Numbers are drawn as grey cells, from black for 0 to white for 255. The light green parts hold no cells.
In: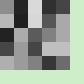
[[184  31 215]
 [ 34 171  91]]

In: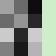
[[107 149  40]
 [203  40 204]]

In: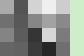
[[112  88 134]
 [132  92  53]]

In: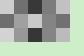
[[110 160 201]
 [211 151  54]]

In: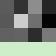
[[ 88 204 111]
 [ 97  99  44]]

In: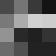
[[121 171 208]
 [147  41  32]]

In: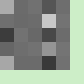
[[111 106 108]
 [ 60 114 104]]

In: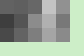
[[ 62  84 140]
 [ 73  99 126]]
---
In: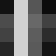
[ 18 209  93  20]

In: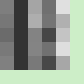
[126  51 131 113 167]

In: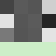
[68 86 89]

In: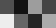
[ 80 102]

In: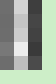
[110 196  66]

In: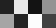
[33 36]

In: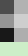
[ 77 206]
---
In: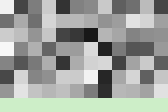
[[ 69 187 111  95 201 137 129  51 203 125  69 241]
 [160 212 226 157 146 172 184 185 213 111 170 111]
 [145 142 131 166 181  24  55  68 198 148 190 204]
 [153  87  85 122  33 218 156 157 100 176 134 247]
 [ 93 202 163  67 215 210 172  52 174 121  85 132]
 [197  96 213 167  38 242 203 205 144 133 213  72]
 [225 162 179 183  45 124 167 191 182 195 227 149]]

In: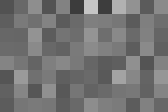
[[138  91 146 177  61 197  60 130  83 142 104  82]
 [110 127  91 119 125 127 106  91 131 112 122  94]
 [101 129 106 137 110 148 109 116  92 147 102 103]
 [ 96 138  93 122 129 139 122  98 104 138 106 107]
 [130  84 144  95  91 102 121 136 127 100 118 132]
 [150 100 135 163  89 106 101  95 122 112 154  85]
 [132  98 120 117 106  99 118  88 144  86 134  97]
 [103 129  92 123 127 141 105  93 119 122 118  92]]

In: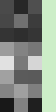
[[ 79  39  74]
 [ 60 112  71]
 [ 53  46  52]
 [119 131 156]
 [214 121 225]
 [ 90  91 161]
 [127 160 132]
 [ 31 130  24]]

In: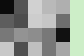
[[175 185 209  84  11]
 [110 198 205  77  93]
 [ 17 120 141 147 120]
 [166 119 191  79 200]]

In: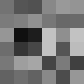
[[148 153 136  81  85 115]
 [106 104 119 145 128 123]
 [194 143 194  29  16 150]
 [188  85 194  71  53 109]
 [ 64 123  69 166 158 120]
 [151  76 137  98 110  98]]

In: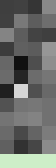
[[136  53  65  63]
 [110  93 121  64]
 [ 63  67  93 132]
 [150  92  96  60]
 [142  78  16 103]
 [118 108  37 107]
 [105  80 214  31]
 [113 119 116  82]
 [113 131 126 116]
 [124 100  73 106]
 [139  70  50  96]]

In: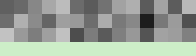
[[184  92 163  91 175 162 114  91 107 188 168 135 105  96]
 [ 80 155 120  29 136 121 172 109 153 159 101 139 176 109]
 [128 157 162  84 152 127  90 124  77 193 159 125 153 194]]

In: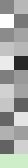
[[184 133]
 [119 253]
 [163 139]
 [183 195]
 [ 40 235]
 [153 126]
 [162 209]
 [ 95 198]
 [228 101]
 [158 177]
 [208  98]]
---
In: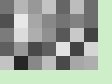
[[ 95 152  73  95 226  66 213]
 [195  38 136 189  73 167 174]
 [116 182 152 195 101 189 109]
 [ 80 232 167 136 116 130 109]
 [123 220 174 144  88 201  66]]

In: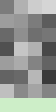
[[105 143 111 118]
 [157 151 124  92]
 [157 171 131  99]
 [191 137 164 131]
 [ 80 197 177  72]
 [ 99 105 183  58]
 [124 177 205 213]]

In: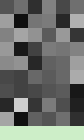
[[138 146  39  97 104 159]
 [ 84 111  47 130  72 111]
 [ 39 206  53 123  78  32]
 [153  24  66 123 117 130]
 [ 78  66  72  84  91  24]
 [165  16  97  84 111  47]
 [ 72  66 104  91 104 171]
 [159  16 117 123  39 177]
 [130 165 146  91 153  53]]

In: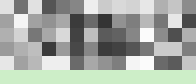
[[176 211 119 168 217  66 190  91  98 134 251 140  79 176]
 [161 244 161 146 168  59 106  52 146 126 184 119 231  72]
 [231 161 184 238 238 106 168 146 126 244 251 106  91 197]
 [154 176 190  59 154  72 134  59  66  85 119 203 203 126]
 [225 113 225  85 119 134 238 203 217 211 231 176 197 140]]

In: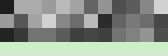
[[ 36  57 115 115  92  64  71  64 115 129 148  78]
 [155  86 163 209 135 108 185  43 100 121 108  71]
 [ 30 171 171 155 185 163 100 148  78  92 135 209]]

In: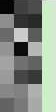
[[142  48  41]
 [155  70  56]
 [  5  64  76]
 [106 204  91]
 [163 113  99]
 [ 99 121 169]
 [135 129 175]
 [148  13 183]]
